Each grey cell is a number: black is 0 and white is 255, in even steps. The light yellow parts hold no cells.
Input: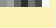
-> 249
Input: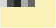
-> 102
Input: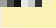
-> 49
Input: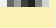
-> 210
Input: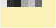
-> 109
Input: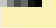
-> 6
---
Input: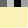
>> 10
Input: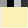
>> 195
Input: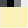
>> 130
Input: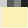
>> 133
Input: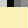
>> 112
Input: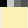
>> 109
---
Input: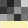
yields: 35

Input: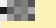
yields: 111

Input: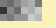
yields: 161

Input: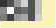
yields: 209

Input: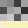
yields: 133

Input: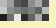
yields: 141

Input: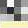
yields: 247

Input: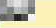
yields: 226
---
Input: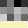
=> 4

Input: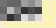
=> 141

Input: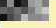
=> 169

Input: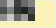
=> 105

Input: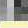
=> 45

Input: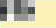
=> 150
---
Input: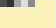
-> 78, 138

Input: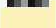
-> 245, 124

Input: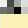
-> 238, 197

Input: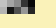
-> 194, 37

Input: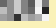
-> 104, 244

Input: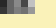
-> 40, 152
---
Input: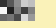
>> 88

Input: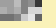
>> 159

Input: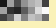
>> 161

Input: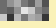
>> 146

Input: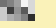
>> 130

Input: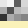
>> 244
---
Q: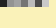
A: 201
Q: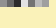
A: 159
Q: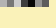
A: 92
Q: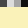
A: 15
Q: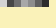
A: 44
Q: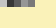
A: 121
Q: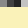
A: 194
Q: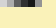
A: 148
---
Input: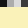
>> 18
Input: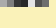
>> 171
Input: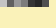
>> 196
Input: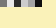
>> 119
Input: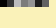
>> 3
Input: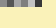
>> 139
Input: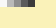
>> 248
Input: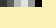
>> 52
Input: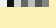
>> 243
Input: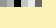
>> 150
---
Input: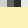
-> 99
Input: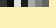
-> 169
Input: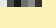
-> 110
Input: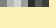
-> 45
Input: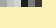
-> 29
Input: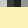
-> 60
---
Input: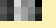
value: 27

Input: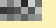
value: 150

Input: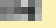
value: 183

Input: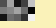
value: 241

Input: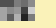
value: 124

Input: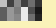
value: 36
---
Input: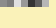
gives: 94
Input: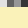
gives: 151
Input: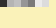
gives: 235
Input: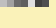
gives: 64
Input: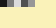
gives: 80
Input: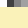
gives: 130
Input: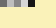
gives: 215
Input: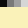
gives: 160
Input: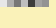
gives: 161
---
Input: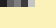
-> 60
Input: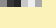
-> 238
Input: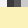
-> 88
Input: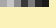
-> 43
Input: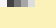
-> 166
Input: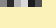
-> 29
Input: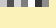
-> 53
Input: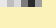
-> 43
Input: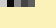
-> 69
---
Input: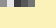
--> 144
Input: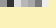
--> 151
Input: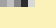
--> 162
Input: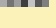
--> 171
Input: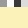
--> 154
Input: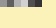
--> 149
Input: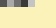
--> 83
